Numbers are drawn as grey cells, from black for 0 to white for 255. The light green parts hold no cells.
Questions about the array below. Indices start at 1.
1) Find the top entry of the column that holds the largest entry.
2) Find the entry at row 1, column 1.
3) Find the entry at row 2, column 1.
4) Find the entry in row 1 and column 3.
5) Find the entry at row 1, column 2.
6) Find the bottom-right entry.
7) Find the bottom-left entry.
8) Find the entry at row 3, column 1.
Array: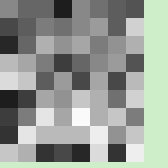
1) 136
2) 136
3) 72
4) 102
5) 102
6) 238
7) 198
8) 39

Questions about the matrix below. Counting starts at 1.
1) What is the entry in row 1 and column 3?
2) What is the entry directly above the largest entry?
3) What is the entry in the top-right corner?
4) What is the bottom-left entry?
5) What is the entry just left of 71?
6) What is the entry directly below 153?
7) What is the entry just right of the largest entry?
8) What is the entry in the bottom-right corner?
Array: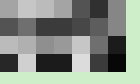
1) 187
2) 198
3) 134
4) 39
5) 59
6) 27
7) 59
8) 7

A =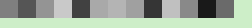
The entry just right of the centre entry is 160
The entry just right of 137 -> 25
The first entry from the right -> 106
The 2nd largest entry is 192

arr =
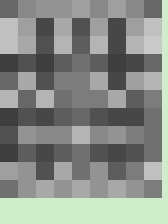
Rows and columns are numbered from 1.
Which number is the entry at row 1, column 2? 136
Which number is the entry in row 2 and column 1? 192
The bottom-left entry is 112
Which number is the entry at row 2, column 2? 159
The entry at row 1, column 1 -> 103
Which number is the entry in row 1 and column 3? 147
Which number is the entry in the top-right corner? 103
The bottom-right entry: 124
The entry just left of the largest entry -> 180
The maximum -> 202
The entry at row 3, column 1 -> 192
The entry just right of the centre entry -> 124
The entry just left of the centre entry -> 112

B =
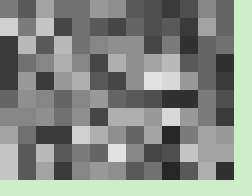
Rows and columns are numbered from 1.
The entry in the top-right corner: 101
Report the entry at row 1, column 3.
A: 163
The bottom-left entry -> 197
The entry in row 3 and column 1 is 58
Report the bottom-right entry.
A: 49
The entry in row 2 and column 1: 207
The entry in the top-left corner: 123
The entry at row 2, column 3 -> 197
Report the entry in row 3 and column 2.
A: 185
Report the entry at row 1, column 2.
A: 89
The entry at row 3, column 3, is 89

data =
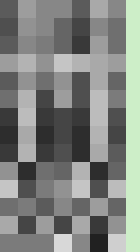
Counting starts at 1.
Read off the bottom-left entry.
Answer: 123
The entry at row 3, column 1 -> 91
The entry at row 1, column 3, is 135
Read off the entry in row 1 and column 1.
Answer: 91
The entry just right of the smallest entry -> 207
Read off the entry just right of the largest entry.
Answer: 135
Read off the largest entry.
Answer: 216
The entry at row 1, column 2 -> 157
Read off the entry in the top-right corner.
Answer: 135
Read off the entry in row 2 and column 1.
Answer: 79
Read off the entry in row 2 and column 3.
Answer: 135
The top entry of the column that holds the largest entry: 135

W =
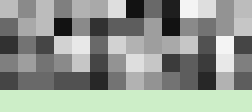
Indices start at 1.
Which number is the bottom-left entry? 69
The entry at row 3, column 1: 49
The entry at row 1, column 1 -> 188
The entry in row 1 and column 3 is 188
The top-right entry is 188
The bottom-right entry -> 93
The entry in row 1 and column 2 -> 138
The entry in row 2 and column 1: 105
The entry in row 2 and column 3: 188
